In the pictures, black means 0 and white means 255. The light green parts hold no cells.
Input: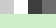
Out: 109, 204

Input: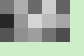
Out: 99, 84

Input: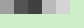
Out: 212, 160

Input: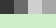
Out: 167, 53

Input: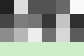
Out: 249, 140

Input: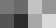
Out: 150, 85
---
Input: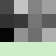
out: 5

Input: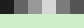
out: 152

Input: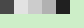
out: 226

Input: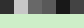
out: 104

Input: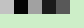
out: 4

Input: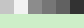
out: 140

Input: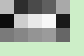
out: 134
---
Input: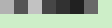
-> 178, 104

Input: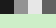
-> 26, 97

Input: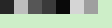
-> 38, 159

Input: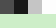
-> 77, 253

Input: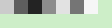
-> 203, 246

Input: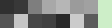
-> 48, 91

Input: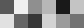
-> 88, 114

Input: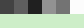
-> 67, 252

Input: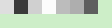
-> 222, 94

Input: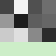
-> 68, 43
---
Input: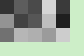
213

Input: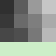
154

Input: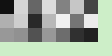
198

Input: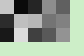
141

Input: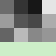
23

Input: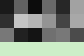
39
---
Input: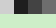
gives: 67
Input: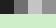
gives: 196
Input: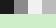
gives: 241
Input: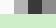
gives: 57
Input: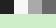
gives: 170
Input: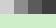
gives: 91
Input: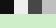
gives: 71
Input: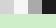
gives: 170
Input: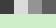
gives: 148
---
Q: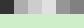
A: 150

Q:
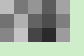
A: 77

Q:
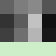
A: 51

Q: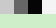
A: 202

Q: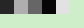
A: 102

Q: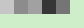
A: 140

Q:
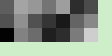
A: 31

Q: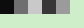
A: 111
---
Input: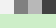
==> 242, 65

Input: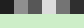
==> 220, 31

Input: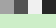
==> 240, 38

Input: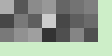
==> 204, 51

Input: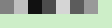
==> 213, 17

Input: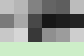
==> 214, 23

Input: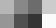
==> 250, 52
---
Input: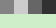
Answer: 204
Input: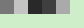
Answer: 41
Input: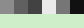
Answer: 234
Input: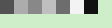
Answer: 109
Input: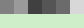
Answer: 85
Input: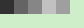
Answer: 134
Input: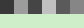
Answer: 192
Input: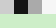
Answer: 20
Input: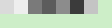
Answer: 140
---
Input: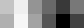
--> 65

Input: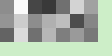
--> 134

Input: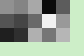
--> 153

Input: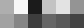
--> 67

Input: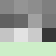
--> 119

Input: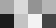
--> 69

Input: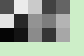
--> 180

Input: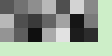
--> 122
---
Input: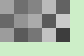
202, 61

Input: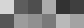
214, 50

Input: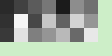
246, 27

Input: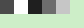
254, 31

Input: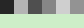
207, 38

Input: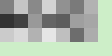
230, 50
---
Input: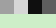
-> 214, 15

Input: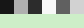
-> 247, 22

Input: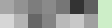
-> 214, 51

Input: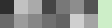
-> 207, 46

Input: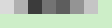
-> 218, 59

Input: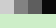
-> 206, 10

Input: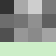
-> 206, 50
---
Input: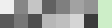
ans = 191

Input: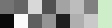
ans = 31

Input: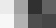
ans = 178

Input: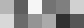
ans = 170

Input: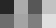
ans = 164

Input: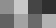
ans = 163
